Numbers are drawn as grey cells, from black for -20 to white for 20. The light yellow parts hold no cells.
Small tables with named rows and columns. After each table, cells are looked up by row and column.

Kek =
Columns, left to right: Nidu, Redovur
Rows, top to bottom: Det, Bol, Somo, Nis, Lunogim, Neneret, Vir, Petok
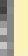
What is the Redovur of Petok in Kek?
1
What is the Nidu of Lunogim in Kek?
10
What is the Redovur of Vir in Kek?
3
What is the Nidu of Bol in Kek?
-10
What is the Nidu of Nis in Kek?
4
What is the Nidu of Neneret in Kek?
0
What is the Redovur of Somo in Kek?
1
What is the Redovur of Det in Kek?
1
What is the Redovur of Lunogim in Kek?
1
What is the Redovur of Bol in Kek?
2
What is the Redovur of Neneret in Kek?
1
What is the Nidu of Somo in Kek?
-4
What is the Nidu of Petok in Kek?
4
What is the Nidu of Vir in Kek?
11
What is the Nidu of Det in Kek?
-8
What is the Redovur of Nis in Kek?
1

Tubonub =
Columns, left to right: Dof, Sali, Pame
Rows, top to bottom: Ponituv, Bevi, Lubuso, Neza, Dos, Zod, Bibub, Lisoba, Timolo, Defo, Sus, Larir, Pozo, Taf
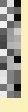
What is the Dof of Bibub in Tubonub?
-9
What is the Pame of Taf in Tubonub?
-4
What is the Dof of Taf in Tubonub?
17
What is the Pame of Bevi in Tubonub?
-4
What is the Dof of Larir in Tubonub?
16
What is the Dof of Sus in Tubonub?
15
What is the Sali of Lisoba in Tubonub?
-7
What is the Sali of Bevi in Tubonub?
-1
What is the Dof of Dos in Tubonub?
-5
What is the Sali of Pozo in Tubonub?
7
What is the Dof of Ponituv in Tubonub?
-2
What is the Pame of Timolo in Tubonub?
-20
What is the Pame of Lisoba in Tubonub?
2
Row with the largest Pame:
Dos

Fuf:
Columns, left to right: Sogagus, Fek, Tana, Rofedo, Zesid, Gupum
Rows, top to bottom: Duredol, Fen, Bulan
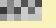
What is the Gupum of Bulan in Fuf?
11
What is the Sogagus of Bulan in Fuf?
3
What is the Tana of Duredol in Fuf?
10
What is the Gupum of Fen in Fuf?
12
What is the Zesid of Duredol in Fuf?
8
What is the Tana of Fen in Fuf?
-8
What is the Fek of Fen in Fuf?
2
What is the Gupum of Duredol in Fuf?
-8
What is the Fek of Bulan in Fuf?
11
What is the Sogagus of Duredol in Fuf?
9
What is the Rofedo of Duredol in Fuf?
-7
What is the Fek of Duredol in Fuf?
1
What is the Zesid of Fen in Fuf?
-3
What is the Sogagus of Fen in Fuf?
-11
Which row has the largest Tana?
Duredol

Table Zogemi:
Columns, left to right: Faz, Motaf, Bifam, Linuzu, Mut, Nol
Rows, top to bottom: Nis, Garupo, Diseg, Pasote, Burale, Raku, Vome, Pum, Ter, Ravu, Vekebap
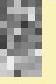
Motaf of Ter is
17
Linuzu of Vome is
0
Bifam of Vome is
-2
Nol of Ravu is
6
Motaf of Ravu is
17
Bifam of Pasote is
-1
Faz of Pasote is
6
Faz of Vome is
-10
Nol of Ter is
4
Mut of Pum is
8
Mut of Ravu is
4

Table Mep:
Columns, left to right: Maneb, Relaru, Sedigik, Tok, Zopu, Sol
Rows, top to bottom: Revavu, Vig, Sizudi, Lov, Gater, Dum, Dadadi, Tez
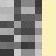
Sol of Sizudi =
-3
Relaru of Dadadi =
-3
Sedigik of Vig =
-5
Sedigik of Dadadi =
-2
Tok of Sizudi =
-5
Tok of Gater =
-9
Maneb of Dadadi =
-2
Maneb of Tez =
-11
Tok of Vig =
8
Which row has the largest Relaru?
Revavu

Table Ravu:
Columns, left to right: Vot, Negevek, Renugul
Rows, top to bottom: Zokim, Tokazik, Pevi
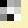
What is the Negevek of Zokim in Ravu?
8
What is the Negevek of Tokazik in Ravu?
18
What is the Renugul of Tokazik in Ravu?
14
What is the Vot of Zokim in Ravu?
-20
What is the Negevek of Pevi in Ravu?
-16
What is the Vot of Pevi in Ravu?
1
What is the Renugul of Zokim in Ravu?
6
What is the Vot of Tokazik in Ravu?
9
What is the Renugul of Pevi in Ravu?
20
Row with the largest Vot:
Tokazik

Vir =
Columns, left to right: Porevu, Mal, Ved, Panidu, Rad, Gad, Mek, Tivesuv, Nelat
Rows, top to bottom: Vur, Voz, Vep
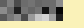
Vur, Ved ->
-8
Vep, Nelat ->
-15
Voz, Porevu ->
2
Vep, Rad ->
4
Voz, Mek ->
-17
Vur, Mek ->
-3
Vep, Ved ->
2
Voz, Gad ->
-2
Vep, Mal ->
-1
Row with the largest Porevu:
Voz

